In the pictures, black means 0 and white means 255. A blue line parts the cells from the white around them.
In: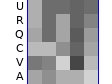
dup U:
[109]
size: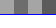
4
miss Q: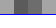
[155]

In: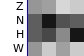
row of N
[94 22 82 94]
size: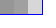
3
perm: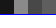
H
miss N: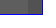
[22]
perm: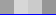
Z
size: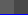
2
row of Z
[150 160 215 203]

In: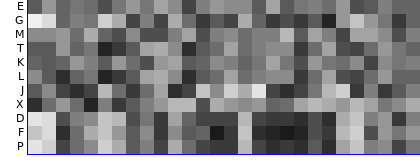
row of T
[ 90  90 151 100 118  36  57  90 163 172 139  46  90 109 163 109 127 139
 139  57 109 163  78  68 109 151 118 100]
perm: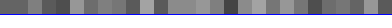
E
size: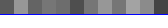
12
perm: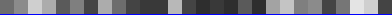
P
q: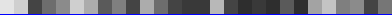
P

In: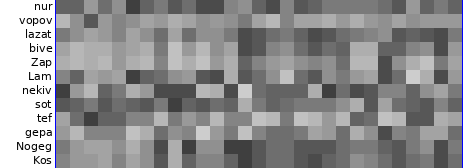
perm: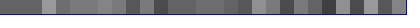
nur
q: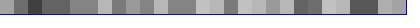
tef
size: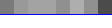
8
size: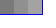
3
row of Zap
[174 183 174 183 153 174 183 132 193 174 193 153 174  99 132 153 163 144
 132 144 110 183 183  75 144 174 193 122 163]

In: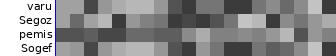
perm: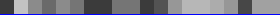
varu
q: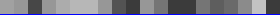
Sogef
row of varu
[161 161  71 151 172 183 183 151  83  59 117 117  59  59 117 139 106 139
 195  59]

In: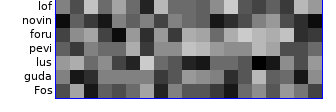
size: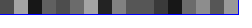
17
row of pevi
[ 96  58 129 107 107 173  58 141 141 194 184 153 141 141 184 164  77  77
 107]
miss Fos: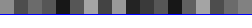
[118]
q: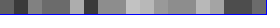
pevi
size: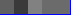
5
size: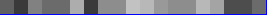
19

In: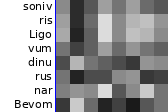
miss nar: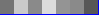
[127]
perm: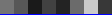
Bevom
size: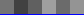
6

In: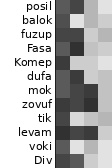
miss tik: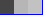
[216]
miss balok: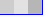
[79]

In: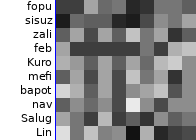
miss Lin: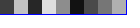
[129]
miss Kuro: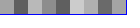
[153]
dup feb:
[62]
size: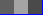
3
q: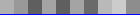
Kuro
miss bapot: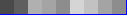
[83]

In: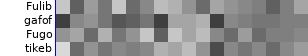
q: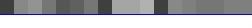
gafof
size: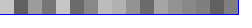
17
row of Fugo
[147 165 107 177 118 147 198  96 198 165 188 136 107 156 107 127 127 136]
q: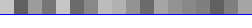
Fulib
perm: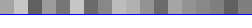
Fulib
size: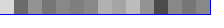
15
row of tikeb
[217 107 147 118 136 127 136 177 165 188 147  75 136 118 136 107 136 156]

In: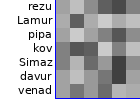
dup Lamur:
[172]
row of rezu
[162 191 141  95  74 129]
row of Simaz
[129 181 107 153  64 141]
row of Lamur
[172  95 172 203 172 191]
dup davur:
[162]

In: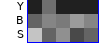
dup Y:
[32]
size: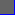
1
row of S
[196 100 144  73 100]
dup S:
[100]
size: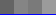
4
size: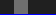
4

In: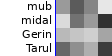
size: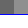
2
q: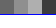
Tarul
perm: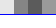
mub

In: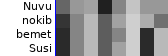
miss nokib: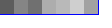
[53]
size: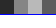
4
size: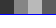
4
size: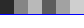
6
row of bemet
[ 42 133 185  93 133 207  42 185]

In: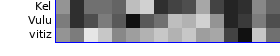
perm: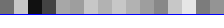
vitiz
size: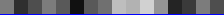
16
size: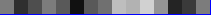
15
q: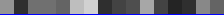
Kel
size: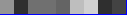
9
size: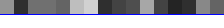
16
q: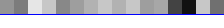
vitiz

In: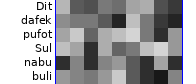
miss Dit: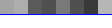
[110]
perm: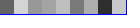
pufot
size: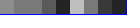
9
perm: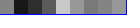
buli
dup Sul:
[191]
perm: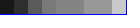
buli
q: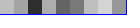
Sul

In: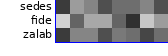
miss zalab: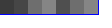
[121]
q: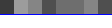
sedes

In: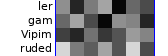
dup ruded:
[214]
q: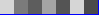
ruded
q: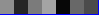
ler
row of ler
[143  37 123 164   7 104  75]
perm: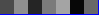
ler

